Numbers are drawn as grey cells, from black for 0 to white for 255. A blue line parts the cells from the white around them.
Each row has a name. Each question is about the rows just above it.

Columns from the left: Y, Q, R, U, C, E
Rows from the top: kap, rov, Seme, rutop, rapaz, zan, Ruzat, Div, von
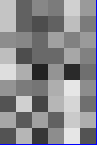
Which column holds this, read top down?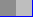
Y
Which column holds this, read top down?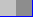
Y

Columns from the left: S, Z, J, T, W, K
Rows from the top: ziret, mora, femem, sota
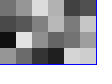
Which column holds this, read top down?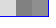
J
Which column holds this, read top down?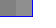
J

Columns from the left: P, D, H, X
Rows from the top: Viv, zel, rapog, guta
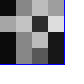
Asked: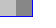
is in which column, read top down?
D
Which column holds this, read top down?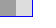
X
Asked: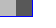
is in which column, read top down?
H
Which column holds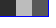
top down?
H
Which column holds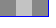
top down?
D

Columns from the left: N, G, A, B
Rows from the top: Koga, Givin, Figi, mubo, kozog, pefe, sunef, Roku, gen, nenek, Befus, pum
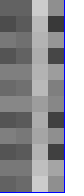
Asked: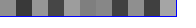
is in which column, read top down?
B
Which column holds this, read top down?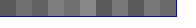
G
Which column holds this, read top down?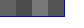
N
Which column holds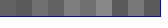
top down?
G
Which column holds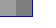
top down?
B

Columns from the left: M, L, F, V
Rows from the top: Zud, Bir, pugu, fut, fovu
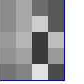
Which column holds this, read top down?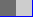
F
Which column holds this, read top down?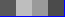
V
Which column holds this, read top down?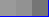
M

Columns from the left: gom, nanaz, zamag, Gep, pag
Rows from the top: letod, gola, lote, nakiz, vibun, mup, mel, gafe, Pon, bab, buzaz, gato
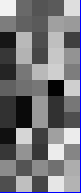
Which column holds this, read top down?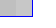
Gep
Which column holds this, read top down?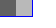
nanaz

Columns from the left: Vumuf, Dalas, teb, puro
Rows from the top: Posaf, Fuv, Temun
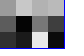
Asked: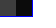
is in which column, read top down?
puro
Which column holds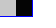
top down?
Dalas
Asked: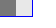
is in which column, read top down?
teb
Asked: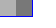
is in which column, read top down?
teb
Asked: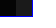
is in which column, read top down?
Dalas

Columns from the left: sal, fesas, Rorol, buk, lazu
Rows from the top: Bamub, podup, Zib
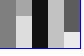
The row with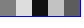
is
podup
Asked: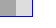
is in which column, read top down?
fesas
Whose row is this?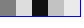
Zib

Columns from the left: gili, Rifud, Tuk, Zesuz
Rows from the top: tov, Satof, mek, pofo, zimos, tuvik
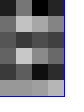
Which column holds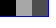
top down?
Tuk
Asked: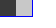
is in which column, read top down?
Rifud
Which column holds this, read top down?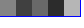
Zesuz
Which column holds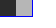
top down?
Zesuz

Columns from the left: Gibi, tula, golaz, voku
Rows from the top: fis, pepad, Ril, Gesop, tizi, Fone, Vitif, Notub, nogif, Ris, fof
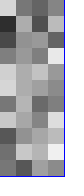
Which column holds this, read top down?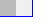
voku
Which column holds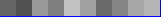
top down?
golaz
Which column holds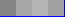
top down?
golaz
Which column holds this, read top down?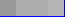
tula

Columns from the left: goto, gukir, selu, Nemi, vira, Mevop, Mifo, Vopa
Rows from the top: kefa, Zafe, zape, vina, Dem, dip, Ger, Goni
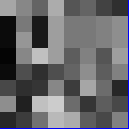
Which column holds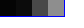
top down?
goto
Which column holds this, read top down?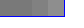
Mevop
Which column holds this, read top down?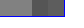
Mifo
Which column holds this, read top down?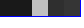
selu
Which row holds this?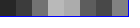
Goni

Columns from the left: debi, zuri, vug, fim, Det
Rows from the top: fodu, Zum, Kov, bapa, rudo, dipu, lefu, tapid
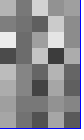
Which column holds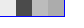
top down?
debi
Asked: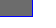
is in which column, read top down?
zuri
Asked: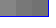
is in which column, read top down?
zuri

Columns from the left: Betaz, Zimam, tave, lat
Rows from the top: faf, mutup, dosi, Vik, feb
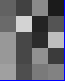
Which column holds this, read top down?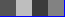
lat
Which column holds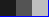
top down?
lat
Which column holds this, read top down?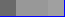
Betaz

